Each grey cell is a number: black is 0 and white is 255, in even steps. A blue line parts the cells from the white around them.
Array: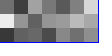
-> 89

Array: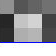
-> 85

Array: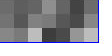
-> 100

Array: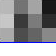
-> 115

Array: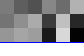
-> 135

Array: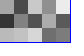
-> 201

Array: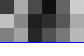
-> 16

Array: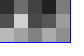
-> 66
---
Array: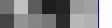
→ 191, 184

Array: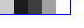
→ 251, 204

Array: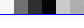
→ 246, 202

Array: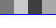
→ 202, 169

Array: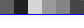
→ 214, 154

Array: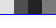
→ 226, 122
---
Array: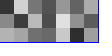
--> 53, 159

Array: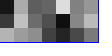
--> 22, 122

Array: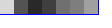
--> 216, 160

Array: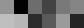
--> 148, 36

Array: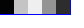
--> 3, 45

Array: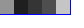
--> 148, 197

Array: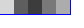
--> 215, 172
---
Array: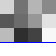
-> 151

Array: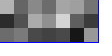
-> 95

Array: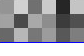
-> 60

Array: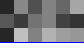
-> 65

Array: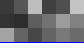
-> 156

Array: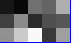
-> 79

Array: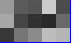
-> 41
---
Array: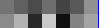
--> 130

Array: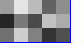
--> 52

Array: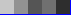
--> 112

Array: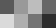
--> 116

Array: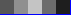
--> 108

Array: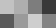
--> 206

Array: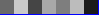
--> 188

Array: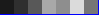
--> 219

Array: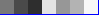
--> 179
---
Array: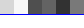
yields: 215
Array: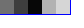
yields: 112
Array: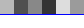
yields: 185
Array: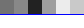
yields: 114
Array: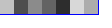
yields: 194
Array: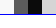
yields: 248
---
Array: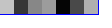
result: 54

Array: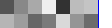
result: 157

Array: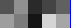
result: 124

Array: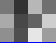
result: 79

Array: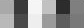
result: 73

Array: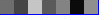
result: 69

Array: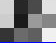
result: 107

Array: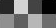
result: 95
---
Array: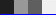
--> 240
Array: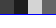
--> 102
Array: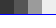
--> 238
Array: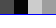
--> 158
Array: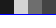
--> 68
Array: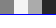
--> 40
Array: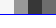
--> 109
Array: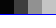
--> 196
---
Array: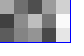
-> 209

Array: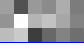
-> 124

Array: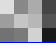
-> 69

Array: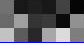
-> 5

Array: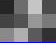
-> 75

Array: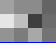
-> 100

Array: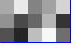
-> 212
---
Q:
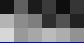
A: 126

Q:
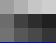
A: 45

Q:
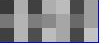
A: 125

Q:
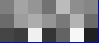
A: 172

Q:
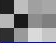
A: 141

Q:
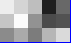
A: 146

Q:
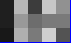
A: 109

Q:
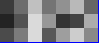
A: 218
